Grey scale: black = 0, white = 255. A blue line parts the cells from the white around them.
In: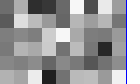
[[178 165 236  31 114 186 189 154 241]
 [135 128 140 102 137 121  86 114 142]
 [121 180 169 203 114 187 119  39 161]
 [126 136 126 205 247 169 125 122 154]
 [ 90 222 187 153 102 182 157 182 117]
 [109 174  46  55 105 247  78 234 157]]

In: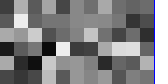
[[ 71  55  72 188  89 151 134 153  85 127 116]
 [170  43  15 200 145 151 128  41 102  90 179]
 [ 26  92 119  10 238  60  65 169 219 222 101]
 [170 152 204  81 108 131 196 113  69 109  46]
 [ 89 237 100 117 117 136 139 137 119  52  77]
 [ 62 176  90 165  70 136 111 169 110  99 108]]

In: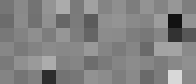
[[132 117 128  45 115 119 146 140 126 138 106 124 216 137]
 [122 144 154 172 129 133 109 122 133 140 134 124 136 144]
 [135 122 131 139 136 137 153 133 123 134 106 163 164 138]
 [120 131 143 125 150 125 101 140 139 126 120 134  50  87]
 [108 139 113 144 102 123  91 144 148 138 133 157  18 147]
 [118 137 115 148 171 122 161 132 143 125 147 132 151 126]]

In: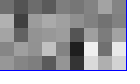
[[151 133 126  90 149  52 218 175 211]
 [134 159 146 193 131  30 239 112 233]
 [164  98 147 152 157  84 159 124 163]
 [177  64 156 170 160 143 129 114 129]
 [111  83 108  90 126 118 131 163 132]]

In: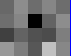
[[153 125  87 192 135]
 [ 64  99  81  76 126]
 [110 134   1  99 141]
 [104 141 109 134 109]]

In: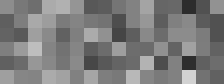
[[159 134 132 171 162 129 166 126 121 184 133 122 129 210 114  97]
 [ 96 107 151 136 117 138  71  88 100 107 179  77 129  46  96 109]
 [127 155 190 132 114 133  93 108 158 109 107 145  99 162 125  98]
 [ 99  89 159 138  97 127 171 145  69  94 137 108 140 140 124  81]
 [ 95 126 169 157 123 132 120 115  78 130 151  93 128 137  91  81]
 [141 120 110 171 177 149  88  92 117 130 164 102 104  44  81 146]]
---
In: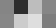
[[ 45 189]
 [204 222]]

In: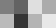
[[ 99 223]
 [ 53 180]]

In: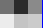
[[ 42 138]
 [196 203]]

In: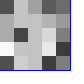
[[196 161]
 [196 194]]

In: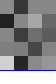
[[ 54 135]
 [135 167]]

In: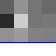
[[146 117]
 [205 117]]

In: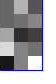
[[178  85]
 [113 134]]

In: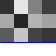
[[229 129]
 [ 37 179]]

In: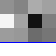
[[132 172]
 [163  18]]
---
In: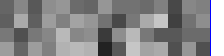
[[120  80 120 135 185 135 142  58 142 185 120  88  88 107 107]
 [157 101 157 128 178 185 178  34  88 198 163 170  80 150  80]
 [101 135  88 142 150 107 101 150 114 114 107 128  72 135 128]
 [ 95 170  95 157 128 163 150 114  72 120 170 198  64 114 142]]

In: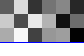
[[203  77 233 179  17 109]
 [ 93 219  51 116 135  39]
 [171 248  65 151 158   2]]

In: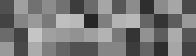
[[107  67 197 160 154 146 160 179 121  52 146  93 172  87]
 [154  73 172 127 101  81  81 133 133  60 101  46 166  67]
 [ 67 133 154 121 191 185  38 127 179 185 101  52  93 154]
 [ 81 160 113 140 113  60 107 166  87 140  46 140 166  73]]

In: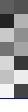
[[215  55]
 [244  68]
 [ 94  81]
 [201 143]
 [115 164]
 [ 36 179]
 [193 236]]

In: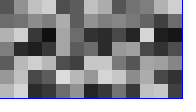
[[126  43  30  56 165  92 108  43 152 159  72  50  78]
 [108 114 140 126 172  92 146 126 134 120 100  64 108]
 [ 85 146 192 207  78  92 192 172  85 114 126 178 207]
 [ 92 184 207 184  78  64 199 199 120  85 165 159 134]
 [152 192  72  92 220 184 152 213 199 140 172  72  50]
 [178 207  56  16 165 108  50  43  72  36 213  30  22]
 [184 213  43  56 108 146  36  56 114  56 192 199  64]]

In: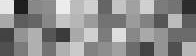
[[230  30 136 142 236 188 208 101 196 161 208 123 115  44]
 [169  93 101 136 196 182 155 115 115 155 130  86 188  93]
 [ 80 123 176 115 176 202 130 142 161 107  66 148  80 182]
 [ 66 148 176  86  59 169 208 123 222 136 169 148 107 107]]

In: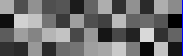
[[ 49  42 152  42 108 116 159 167 201 124   8 195  21]
 [174  79 145  79  85  27 100 174  49 145  42 174 139]
 [ 92 159 132 181 195  72 152  21  72  34 217  49 100]
 [ 14 209 195 116  57 159  79  65 187 100 108  85   0]]

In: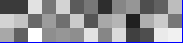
[[ 58  58 226 119 211  91 119  45 134 150  78  97 189]
 [168  97 255 142 150 142 226 134 219  64  78 234 241]
 [211 195 105 156 111 203  84 168 181  32 175 203 119]]
